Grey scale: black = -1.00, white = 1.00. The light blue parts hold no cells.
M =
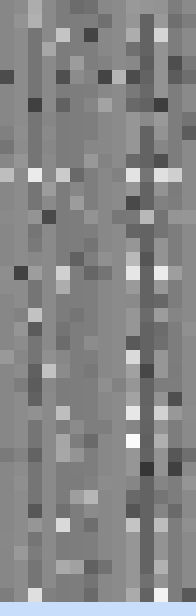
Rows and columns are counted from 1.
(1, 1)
0.06
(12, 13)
-0.02
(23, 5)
-0.03
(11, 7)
0.06
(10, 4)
0.08
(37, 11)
-0.22
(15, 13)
-0.02
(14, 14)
0.08
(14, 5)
-0.03
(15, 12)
0.01
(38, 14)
0.13
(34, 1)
0.06
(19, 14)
0.08
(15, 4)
0.08
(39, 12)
0.15
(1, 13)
-0.02
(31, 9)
0.09
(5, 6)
0.22
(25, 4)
0.08
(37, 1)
0.06
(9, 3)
-0.08
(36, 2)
0.10
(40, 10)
0.18
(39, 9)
0.09
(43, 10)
0.34
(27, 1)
0.06
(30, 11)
-0.21
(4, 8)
0.07
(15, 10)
-0.43
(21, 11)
-0.22
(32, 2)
0.10
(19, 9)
0.09
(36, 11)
-0.22
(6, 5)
-0.38
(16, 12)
-0.09
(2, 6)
-0.02
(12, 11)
-0.22
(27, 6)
-0.02
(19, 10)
0.45
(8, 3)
-0.50

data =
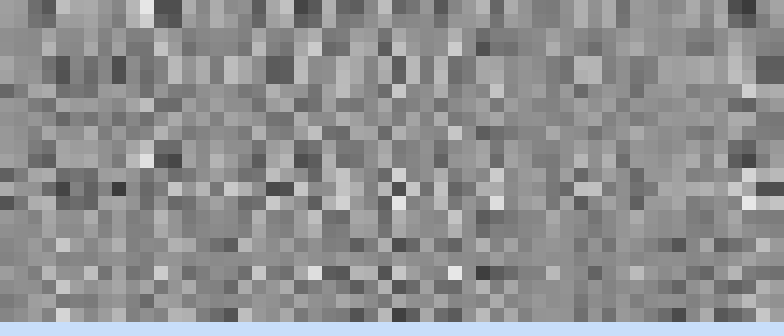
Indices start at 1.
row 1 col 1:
0.25
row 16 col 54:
0.00
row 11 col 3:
-0.03
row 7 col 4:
0.34
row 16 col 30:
0.19
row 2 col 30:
0.07
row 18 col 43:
0.15
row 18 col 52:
-0.25
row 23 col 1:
0.04
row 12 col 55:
-0.03
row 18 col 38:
0.02
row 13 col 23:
-0.20
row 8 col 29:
-0.05
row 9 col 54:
0.33
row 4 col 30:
0.20
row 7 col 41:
0.20
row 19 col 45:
0.14
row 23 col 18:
0.49
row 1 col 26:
-0.26
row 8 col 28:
0.30
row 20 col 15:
-0.02
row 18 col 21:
0.25
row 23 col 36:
0.01
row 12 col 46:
0.20
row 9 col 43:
0.27
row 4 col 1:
0.13
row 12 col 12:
-0.33
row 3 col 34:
0.10
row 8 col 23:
-0.11
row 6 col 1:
0.26
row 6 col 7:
-0.18
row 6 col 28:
0.33
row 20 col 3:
-0.01
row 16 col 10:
-0.02
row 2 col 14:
0.22
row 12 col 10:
0.44
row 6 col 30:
0.44
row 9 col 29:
-0.02
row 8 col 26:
-0.08
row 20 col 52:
0.15

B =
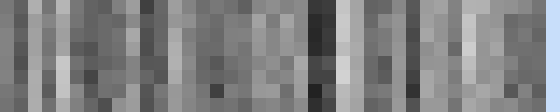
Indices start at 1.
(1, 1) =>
-0.06
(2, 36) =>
0.17
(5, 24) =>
-0.33
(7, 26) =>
0.31
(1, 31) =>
0.22
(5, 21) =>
-0.04
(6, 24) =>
-0.47
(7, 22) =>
0.22
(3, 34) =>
0.51
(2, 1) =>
-0.02
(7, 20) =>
0.21
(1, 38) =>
0.07
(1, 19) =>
0.05
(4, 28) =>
-0.03
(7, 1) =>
-0.07
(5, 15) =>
-0.19
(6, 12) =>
-0.33
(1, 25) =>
0.54
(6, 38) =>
-0.18
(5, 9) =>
-0.17
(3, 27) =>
-0.09
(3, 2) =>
-0.23
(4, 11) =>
-0.39
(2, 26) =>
0.30
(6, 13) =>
0.33
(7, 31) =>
0.31
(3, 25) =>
0.56
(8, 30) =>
-0.36
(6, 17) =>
-0.18
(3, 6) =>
-0.17
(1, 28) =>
-0.19
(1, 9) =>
0.00
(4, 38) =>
-0.12
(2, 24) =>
-0.58
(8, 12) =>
-0.13
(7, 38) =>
0.02
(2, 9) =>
-0.20

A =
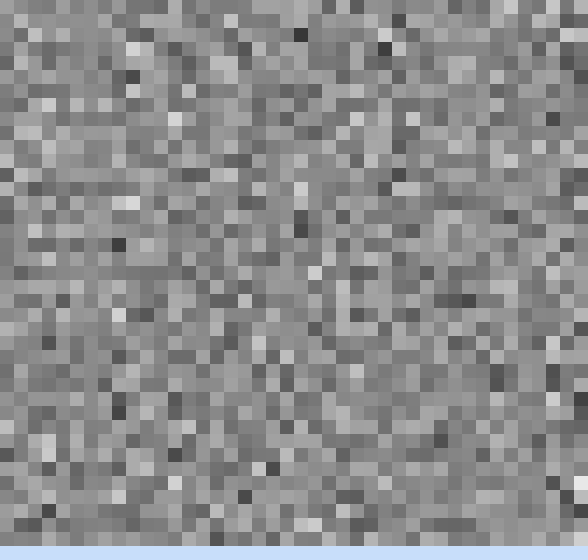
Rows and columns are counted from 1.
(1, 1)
0.25
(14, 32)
-0.09
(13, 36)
0.15
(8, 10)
-0.16
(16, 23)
-0.03
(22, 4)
0.19
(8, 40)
0.16
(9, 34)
0.03
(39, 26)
-0.14
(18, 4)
-0.16
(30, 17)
-0.07
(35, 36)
-0.05
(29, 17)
0.06
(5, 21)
0.09
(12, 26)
-0.19
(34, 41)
0.15
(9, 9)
-0.09
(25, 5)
0.12
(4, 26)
0.30
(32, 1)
0.17
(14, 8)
-0.13
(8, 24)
0.29
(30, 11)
0.43
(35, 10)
0.05
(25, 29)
0.31
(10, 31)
0.25
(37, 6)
0.06
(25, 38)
-0.03
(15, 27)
0.28
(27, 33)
0.18
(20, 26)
-0.27
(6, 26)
0.04
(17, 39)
-0.18
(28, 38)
0.22
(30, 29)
0.11
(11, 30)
0.00
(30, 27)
0.00
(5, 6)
0.03
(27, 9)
0.18
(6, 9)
-0.20
